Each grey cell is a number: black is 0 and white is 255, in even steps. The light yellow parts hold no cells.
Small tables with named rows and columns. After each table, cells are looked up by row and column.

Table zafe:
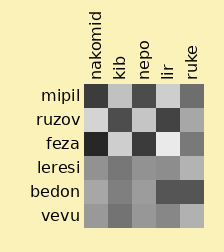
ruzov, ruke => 167
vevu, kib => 115
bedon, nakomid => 167
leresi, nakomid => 146
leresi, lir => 141
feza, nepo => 59
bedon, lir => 85
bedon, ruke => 85
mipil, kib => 193
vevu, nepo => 151
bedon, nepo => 156

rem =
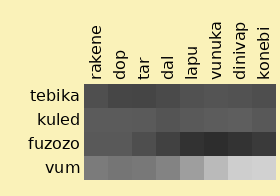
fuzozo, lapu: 50
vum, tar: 120
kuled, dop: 91
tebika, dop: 70
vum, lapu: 158
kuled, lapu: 89
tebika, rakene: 79
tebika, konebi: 78
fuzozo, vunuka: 45
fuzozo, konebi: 58
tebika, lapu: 81
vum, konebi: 209
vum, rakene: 123
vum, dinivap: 206
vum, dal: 131
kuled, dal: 84

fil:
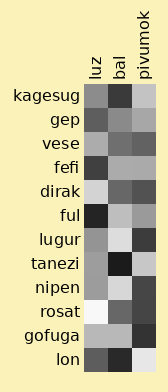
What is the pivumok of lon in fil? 231
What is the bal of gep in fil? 138
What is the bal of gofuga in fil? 184
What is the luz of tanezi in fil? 157
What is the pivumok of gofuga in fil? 51
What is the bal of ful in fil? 190
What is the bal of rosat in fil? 103
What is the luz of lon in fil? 93
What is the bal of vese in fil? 111
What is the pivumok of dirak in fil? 82
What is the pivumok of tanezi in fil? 199
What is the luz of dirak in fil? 211
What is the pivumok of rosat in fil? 69
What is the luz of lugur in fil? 148
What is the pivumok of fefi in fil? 170
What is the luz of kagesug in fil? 140
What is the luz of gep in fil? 94
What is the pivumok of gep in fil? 167

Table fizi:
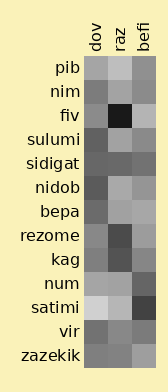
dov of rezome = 136
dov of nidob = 91
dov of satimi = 208
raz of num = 162
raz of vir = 136
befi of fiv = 180
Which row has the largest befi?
fiv

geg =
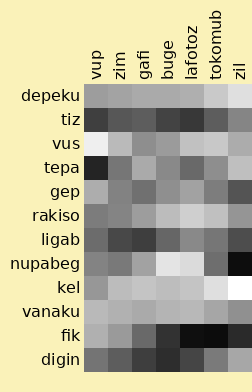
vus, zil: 172
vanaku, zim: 177
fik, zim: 154
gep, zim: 130
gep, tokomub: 125
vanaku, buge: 180
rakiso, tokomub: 192
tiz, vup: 63
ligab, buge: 102
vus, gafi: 142
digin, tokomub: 122
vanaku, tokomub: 166
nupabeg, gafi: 162
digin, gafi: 62
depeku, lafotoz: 175
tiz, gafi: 93
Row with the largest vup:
vus

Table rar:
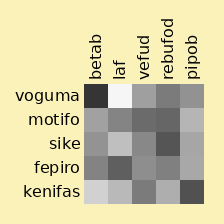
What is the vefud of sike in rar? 136
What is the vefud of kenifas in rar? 123
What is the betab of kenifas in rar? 209
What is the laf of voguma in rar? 246
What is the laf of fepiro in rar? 95
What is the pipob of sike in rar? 166
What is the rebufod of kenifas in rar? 174
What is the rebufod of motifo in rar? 102
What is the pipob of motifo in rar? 181
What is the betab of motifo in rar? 161
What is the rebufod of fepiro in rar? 128
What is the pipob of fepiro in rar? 168
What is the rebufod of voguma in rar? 123
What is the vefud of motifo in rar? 107
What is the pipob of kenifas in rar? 81
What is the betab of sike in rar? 147
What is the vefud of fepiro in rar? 142
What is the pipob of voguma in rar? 146

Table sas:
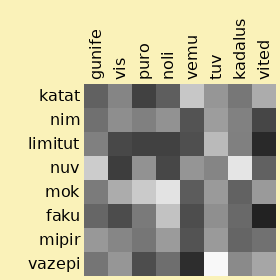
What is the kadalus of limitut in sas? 128
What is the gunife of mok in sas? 123
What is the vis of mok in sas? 172
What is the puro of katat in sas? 65
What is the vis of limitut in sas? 72
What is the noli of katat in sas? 94
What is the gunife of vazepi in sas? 117
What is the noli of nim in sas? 146
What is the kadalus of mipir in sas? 101
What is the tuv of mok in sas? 154
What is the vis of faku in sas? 76
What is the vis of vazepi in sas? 150
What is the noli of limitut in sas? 65
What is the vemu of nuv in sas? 149
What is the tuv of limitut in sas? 186
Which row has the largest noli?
mok

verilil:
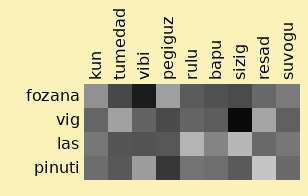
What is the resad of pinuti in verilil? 197
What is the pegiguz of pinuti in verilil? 55
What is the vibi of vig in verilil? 99
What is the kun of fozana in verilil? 145
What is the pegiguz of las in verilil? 87
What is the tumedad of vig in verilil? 161
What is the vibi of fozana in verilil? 28
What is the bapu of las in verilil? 132
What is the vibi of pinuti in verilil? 156
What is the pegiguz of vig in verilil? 74
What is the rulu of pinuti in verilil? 115
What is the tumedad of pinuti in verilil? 88
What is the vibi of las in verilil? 83
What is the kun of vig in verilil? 101
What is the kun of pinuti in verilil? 109
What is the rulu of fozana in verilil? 91
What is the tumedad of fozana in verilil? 72
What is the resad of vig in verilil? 165
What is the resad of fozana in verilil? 104
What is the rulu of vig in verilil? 100

